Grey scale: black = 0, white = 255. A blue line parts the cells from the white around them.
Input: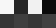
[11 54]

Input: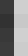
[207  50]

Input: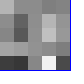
[131 181 144 157  61]

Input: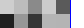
[ 90 181]

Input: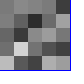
[ 61 107 138 211 188]

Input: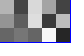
[ 67  58 101]

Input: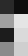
[ 14 160]

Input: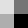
[117 174]
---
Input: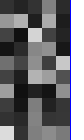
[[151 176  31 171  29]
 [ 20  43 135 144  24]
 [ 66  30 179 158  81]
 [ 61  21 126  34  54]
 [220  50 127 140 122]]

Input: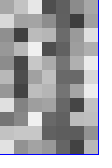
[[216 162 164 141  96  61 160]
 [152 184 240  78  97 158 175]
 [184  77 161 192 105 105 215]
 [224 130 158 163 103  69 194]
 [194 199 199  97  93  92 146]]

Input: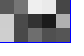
[[206  74  50  27 176]]

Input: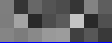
[[125 164  41  77  91 196  41  80]]

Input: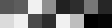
[[219 239  74  45 240 190   1   6]]

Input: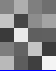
[[196  69 141 164]
 [125  99 197  60]]

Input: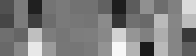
[[ 70 124  62 109 122 119 117 139  53 112 105 186 134 188]
 [105 136 232 155 119 118 122 147 247 179  26 185 133  93]]
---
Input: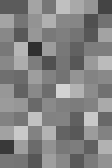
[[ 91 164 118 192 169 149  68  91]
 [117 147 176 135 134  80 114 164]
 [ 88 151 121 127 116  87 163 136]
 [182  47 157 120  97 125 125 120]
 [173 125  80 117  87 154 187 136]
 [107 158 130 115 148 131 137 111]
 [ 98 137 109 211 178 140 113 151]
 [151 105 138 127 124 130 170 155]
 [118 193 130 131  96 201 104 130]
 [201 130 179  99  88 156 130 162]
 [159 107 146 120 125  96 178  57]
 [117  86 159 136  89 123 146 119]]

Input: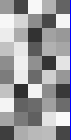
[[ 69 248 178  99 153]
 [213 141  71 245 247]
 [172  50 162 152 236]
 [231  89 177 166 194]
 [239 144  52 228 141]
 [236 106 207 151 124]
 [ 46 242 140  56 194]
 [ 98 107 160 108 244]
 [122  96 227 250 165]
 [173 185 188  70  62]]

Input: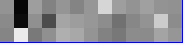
[[  6 158 130 149 132 150 214 158 147 160 147 145 147]
 [ 12 144  76 165 157 151 141 113 135 147 204 140 138]
 [235 121 144 175 168 148 130 120 140 139 164 150 133]]

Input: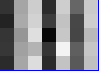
[[165 205  44 206 102 202  51]
 [170 210  60 194  71 206  35]
 [150 223   7 199  70 186  53]
 [161 179  53 243  95 198  55]
 [166 221  42 195  89 192  43]]

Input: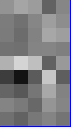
[[165 156  98 134 147]
 [113 134 158 141 124]
 [108 130 167 158 123]
 [112 132 133 127 114]
 [212 191  97 153 177]
 [ 19  91 198  94  61]
 [ 88 118 168 130 101]
 [122 104 149 133 132]
 [ 98 120 132 116 112]]

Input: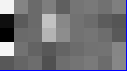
[[132 106 126  95 117 121 113 127 243]
 [ 91 106 194 136 114 108  92  85  15]
 [106 108 180 141 114 117 109  89   0]
 [114  99  88 100 108 114 115 134 246]
 [101 109  80 110 116 122 108 135  88]]
